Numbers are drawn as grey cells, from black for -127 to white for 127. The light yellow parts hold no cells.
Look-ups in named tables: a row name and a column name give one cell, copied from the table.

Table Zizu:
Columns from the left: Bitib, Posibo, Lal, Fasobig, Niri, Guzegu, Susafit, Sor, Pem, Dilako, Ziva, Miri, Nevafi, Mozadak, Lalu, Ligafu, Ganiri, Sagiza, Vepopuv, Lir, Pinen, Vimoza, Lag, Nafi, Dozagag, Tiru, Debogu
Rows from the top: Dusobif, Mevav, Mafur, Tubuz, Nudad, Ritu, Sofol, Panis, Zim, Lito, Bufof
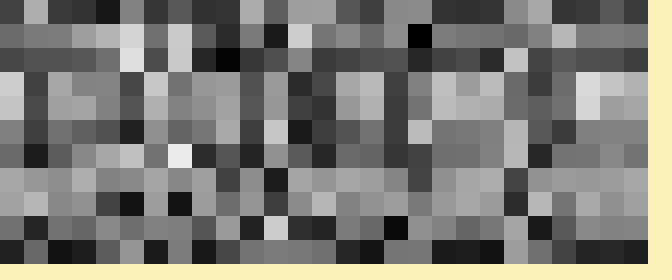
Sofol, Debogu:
-12
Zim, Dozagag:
41
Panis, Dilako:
-62
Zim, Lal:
8
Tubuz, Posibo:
-62
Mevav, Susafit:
-15
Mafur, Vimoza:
66
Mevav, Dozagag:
-5
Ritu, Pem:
-9
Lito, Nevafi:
-80
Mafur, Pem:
-89
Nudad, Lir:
49
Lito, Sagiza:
16
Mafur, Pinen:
-84
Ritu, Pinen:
0
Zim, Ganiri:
29
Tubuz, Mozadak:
-55
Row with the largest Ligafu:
Tubuz

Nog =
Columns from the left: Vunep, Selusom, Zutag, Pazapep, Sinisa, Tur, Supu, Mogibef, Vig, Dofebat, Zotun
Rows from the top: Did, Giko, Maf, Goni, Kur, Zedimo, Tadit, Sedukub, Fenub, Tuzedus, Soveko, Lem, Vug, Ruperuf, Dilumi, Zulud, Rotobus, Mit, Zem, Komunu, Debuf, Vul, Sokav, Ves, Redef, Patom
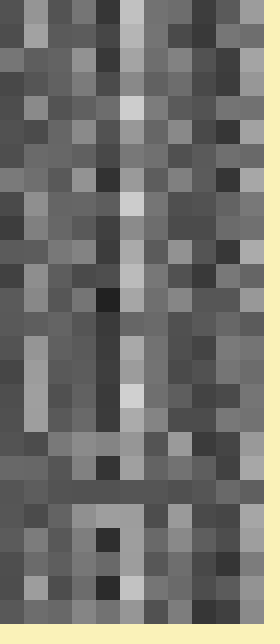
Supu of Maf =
-17
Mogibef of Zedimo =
9
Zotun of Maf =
36
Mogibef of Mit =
-51
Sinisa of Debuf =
-45
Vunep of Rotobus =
-49
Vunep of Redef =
-50
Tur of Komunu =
32
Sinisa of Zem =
4
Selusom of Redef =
29
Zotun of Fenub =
-7
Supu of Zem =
-43
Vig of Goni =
-54
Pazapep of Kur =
-31
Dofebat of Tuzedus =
-20
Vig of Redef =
-50

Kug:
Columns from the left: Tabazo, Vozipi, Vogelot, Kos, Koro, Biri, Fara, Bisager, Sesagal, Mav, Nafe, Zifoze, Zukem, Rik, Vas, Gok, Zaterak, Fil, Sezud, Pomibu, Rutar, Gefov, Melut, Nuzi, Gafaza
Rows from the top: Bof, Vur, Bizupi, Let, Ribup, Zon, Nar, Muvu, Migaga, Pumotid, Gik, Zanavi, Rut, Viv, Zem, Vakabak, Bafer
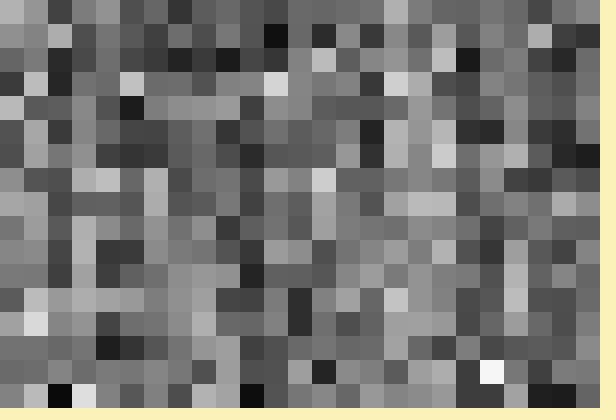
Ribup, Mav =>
26
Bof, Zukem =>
-22
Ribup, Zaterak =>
-22
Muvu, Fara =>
48
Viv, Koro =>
-59
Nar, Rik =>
-33
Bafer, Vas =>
-24
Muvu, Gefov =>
-61
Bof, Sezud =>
-26
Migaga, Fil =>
58
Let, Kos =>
-14
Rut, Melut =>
-47
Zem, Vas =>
-24
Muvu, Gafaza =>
-51
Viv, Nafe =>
-25
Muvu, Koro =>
62
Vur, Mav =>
-8
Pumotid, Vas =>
-3
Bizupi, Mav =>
-100
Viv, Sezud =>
24
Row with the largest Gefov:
Rut

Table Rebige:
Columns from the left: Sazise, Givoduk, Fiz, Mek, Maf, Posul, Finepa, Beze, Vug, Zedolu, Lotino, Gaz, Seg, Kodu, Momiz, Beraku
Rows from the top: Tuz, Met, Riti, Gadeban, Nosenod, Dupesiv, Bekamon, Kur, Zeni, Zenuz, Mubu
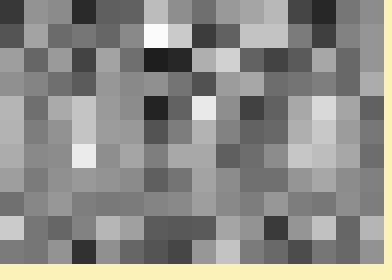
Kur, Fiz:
16
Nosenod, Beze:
-28
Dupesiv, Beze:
-2
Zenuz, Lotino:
19
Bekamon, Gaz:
12
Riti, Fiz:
27
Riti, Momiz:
-24
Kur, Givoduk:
-4
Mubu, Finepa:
-42
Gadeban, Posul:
8
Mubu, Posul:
-26
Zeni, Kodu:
-8
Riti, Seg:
-37
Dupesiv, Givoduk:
-3
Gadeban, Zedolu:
28
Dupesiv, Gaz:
-23
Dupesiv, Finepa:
-44
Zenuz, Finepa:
-36

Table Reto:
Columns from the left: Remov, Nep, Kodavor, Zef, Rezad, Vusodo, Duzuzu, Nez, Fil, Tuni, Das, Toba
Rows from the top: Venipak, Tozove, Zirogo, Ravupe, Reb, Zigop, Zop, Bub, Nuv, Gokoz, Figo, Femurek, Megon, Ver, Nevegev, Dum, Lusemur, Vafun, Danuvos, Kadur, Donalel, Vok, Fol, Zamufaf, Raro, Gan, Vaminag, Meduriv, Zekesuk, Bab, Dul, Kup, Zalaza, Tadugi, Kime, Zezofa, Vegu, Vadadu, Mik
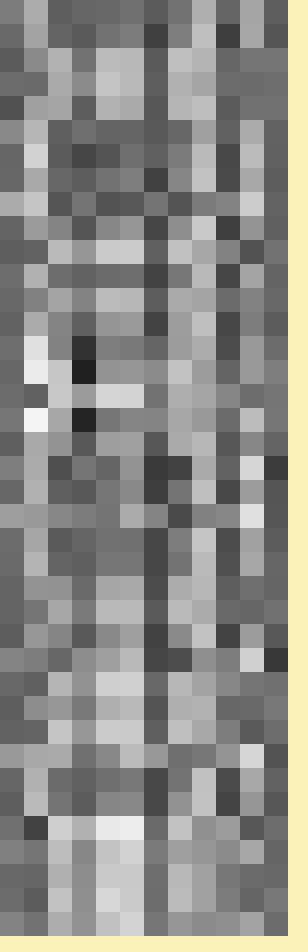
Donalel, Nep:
49
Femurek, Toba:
-27
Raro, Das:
-16
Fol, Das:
33
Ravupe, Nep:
-21
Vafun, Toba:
-9
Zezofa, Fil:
22
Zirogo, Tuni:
-25
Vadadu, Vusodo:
74

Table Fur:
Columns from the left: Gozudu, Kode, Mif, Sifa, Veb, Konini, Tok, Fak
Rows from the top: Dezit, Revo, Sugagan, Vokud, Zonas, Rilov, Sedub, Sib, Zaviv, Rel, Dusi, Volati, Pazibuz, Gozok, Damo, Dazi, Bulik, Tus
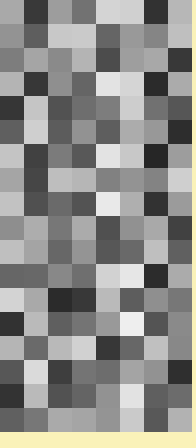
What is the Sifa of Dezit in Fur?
-13
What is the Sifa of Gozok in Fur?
-11
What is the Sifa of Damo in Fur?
81
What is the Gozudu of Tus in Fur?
-31
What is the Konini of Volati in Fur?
102
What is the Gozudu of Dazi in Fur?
-40
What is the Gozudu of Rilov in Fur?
-32
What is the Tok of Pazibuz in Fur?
15
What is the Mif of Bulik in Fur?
-45
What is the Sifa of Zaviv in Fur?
-44

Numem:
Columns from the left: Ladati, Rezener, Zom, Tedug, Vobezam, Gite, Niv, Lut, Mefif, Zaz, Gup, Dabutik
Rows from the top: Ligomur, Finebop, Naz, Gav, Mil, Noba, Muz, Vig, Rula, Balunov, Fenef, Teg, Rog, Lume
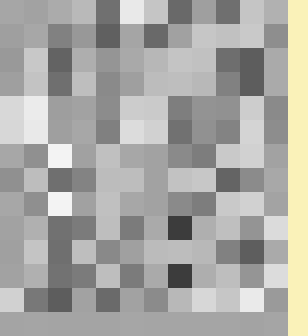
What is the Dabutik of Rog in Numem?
26
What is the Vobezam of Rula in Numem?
64
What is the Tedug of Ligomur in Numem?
57
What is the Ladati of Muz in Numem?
39
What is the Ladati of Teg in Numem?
34
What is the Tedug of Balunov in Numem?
-4

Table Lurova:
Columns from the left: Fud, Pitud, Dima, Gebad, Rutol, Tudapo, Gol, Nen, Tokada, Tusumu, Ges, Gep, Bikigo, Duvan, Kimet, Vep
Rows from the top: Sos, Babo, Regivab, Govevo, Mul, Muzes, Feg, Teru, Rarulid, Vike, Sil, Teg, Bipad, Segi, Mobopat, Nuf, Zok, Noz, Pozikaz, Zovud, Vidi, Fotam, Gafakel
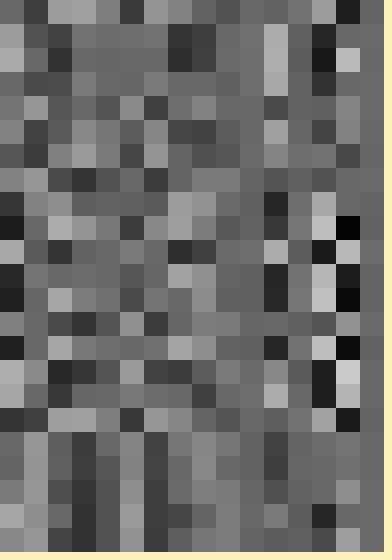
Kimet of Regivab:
57
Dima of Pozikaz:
-33
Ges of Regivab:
-16
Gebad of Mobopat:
-6
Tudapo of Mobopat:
-23
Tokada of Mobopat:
14
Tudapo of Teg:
-41
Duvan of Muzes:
-59
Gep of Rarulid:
-88
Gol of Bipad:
-11
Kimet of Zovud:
-15

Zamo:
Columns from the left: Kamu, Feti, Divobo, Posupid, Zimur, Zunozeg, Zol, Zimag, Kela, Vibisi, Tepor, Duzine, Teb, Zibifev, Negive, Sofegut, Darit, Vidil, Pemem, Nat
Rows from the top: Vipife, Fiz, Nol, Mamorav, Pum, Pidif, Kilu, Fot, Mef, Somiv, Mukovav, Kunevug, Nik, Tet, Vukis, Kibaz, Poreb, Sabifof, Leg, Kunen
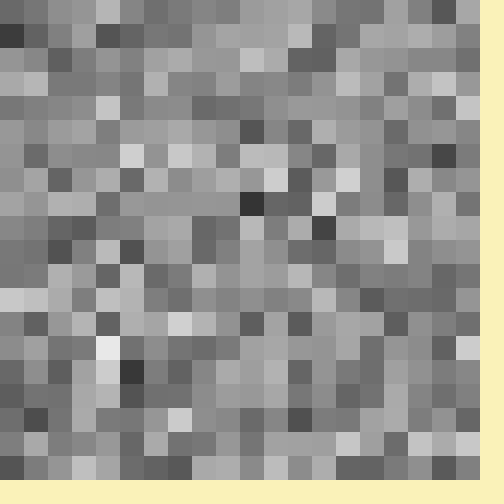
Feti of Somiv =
-1
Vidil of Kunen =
15
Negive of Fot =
80
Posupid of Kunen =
63
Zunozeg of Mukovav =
-46
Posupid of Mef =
46
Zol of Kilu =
19
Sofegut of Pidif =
19
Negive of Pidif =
27
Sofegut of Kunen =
-28
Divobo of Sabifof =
-11
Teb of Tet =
-36
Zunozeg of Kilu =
79
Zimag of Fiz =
-12
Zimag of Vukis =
-11
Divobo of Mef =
49
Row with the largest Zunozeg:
Kilu

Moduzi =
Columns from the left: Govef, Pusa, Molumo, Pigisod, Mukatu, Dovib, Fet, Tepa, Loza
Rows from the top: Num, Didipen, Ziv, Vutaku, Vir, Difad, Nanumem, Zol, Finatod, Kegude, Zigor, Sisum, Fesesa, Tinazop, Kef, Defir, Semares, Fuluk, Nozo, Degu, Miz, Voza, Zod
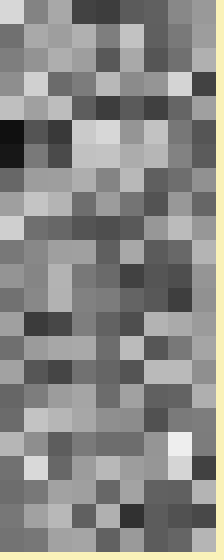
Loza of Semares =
47
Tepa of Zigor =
-23
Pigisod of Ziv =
30
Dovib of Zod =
26
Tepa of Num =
8
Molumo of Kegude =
-24
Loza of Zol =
17
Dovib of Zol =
56
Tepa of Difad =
-8
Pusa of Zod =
-8
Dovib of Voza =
-78
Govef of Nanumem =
-104
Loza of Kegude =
23
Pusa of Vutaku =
80

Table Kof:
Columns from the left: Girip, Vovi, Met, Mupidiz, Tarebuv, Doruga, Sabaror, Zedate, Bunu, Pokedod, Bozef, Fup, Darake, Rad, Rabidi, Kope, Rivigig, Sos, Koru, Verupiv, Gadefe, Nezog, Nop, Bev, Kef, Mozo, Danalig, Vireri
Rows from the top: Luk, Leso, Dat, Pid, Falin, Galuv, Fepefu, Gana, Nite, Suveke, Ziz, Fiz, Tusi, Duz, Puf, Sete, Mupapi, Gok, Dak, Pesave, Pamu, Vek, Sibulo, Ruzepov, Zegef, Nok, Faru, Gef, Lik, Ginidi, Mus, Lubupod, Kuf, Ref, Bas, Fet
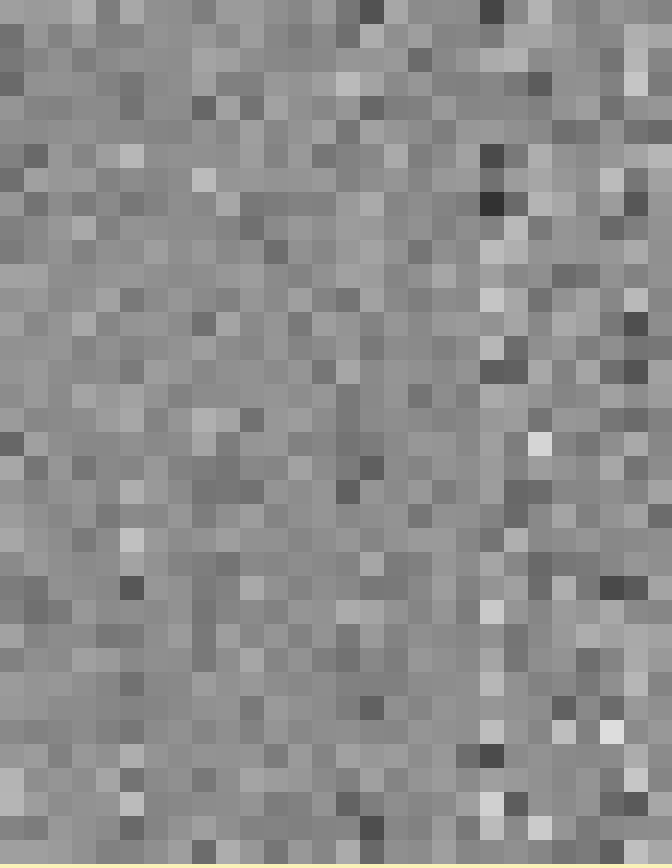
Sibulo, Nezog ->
47
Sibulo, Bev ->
13
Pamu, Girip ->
18
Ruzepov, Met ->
15
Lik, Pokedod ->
17
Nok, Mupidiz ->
24
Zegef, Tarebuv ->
8
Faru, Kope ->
26
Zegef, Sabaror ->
23
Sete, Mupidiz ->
10
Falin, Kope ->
-24
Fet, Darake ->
24
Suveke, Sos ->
17
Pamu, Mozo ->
14
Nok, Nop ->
6
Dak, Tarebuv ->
8
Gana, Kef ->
15
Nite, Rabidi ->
26
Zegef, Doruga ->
-40
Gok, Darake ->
29

